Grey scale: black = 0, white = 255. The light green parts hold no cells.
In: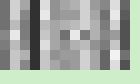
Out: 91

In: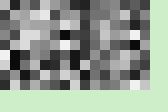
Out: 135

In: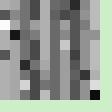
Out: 187

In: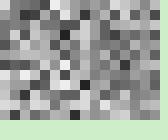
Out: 74

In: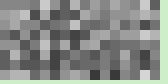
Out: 158
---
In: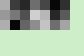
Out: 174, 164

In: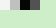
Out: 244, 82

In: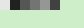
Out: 230, 65

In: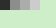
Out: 45, 204

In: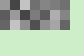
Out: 154, 101

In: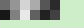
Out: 107, 65

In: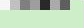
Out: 246, 94

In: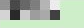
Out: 147, 64

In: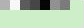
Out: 178, 123
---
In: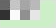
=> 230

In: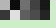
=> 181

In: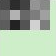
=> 178

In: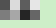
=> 219

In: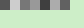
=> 172

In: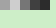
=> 163

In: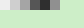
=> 207

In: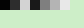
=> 211
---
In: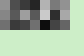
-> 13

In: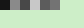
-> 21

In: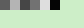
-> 5

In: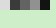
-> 19

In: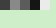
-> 21

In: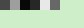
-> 8
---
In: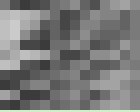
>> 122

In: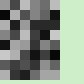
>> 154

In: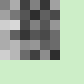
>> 129

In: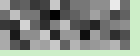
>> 191

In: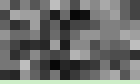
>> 148

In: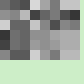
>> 111

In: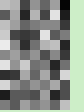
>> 191
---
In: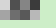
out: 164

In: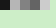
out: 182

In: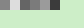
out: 101

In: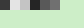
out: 196

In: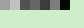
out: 102

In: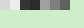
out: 43

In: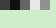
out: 16
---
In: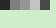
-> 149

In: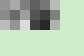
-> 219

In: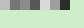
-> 139

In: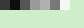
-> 86

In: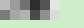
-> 177

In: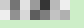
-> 216

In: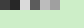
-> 218

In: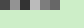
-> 51
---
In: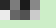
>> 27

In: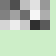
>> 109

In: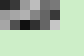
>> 177

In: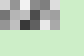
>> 191

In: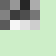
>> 78

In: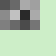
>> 41
